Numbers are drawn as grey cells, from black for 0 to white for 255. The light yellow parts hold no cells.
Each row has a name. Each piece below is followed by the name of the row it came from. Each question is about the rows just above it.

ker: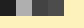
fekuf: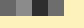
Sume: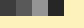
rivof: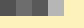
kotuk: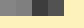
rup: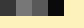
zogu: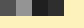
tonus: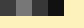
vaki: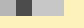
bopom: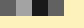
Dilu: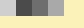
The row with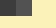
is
kotuk
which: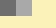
Dilu
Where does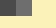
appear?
Dilu
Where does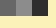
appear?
fekuf
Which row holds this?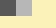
rivof
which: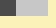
vaki

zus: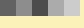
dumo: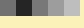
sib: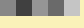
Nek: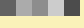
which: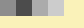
zus
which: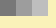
dumo

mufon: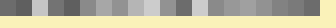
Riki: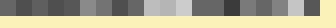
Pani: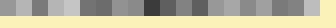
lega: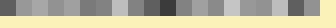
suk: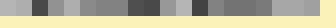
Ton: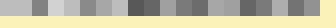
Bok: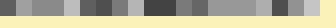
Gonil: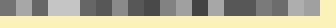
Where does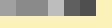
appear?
Bok
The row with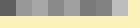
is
Pani
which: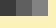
Pani
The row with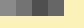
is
Riki
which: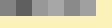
Pani
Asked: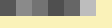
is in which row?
Riki
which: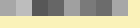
Ton

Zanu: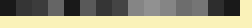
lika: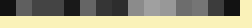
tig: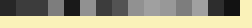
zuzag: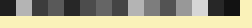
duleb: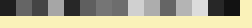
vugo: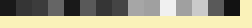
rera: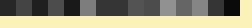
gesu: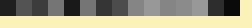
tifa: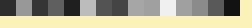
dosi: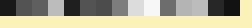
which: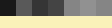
Zanu
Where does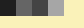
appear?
duleb

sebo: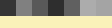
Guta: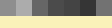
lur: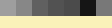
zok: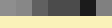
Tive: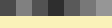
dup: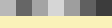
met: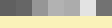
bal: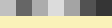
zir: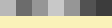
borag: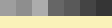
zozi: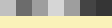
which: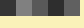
sebo
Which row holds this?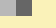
dup
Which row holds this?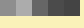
Guta
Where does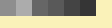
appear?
borag
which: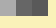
borag

